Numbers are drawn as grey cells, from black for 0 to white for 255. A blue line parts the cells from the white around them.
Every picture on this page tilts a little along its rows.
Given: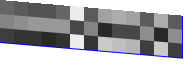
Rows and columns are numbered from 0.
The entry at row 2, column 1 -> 52
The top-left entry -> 102
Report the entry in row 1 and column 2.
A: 152
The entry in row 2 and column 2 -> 52
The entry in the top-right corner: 91
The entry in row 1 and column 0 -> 132
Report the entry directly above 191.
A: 72
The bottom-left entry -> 62
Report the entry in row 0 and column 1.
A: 91

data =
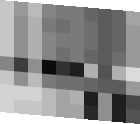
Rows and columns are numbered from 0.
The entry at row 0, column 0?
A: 198
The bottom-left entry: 210
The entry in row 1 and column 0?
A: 198
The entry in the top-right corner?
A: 164
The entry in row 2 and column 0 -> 198
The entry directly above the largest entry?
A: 153
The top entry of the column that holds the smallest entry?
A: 133
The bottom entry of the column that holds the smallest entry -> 186
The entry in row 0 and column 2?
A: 186
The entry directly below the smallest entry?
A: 122
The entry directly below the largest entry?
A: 153
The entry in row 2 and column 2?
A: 176
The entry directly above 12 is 133
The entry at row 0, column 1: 153

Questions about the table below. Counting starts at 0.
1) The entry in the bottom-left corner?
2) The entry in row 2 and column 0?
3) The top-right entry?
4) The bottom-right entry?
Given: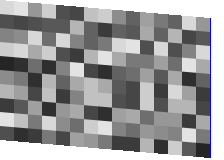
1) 79
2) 131
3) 151
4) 37

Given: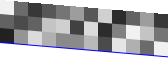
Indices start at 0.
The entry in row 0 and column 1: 107
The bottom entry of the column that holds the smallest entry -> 33
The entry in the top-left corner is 241
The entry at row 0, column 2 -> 56
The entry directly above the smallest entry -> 98
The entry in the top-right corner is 56
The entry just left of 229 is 75
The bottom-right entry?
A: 241

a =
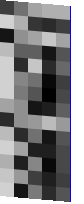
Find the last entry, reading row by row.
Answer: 84
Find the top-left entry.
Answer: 62
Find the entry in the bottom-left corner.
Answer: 209
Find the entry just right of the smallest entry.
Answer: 72
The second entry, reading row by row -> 113
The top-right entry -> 175
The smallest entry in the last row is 21
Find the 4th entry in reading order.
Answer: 175
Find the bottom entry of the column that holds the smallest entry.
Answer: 43
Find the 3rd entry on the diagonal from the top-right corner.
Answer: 163
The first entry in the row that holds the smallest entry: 209
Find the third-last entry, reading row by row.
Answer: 122

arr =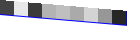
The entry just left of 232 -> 68
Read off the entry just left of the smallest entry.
151
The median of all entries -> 170

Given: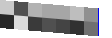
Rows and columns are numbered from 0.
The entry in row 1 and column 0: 39
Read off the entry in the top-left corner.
201
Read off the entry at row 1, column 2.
58
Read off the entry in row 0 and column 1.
80

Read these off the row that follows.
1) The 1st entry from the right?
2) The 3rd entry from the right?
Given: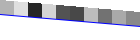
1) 137
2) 114

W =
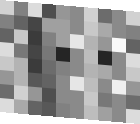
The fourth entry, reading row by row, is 79
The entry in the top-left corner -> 209
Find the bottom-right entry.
220
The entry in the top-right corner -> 209
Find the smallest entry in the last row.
88
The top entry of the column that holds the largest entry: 138
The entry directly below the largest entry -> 138
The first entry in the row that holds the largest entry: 99
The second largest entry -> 239
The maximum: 249
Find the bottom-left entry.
220
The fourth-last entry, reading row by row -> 189
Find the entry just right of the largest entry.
99
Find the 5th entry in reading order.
150
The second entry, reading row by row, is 129
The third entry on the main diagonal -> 59

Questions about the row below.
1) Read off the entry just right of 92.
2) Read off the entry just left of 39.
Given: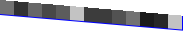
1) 195
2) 27
